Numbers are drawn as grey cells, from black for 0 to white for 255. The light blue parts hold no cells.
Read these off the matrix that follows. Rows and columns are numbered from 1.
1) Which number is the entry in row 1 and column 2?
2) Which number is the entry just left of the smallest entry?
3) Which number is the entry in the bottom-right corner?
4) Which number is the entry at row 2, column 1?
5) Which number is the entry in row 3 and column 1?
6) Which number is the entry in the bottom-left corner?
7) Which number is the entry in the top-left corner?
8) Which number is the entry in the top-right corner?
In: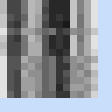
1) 70
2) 40
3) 211
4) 184
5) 197
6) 226
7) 184
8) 226

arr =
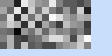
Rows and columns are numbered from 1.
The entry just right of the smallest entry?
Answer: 153
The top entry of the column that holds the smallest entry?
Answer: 32
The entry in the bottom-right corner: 129
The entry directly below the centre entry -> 104
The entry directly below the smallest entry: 74
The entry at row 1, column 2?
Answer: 141
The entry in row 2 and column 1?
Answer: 166
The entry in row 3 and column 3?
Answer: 48
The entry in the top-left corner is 141
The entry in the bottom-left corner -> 90
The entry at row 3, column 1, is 116
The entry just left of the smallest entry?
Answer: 104
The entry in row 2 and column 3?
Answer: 234
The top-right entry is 104

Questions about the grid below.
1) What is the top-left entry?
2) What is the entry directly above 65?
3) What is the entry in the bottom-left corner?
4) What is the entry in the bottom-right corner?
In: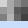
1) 211
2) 78
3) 127
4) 65

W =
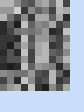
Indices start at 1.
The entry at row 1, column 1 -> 182
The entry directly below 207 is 68
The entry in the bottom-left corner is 114
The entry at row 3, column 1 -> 182
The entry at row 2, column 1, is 152
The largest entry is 207
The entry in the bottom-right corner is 168
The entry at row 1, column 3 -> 138
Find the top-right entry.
68
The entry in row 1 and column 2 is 182
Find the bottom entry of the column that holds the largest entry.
168
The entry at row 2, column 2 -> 152

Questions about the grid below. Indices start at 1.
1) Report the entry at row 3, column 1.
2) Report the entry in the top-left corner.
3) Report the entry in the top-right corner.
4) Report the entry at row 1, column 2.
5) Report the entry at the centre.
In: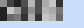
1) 34
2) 143
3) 50
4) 65
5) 143

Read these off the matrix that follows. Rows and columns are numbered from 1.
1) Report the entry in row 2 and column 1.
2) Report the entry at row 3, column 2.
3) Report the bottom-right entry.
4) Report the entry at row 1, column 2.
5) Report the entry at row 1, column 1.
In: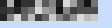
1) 50
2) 131
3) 202
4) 175
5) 36
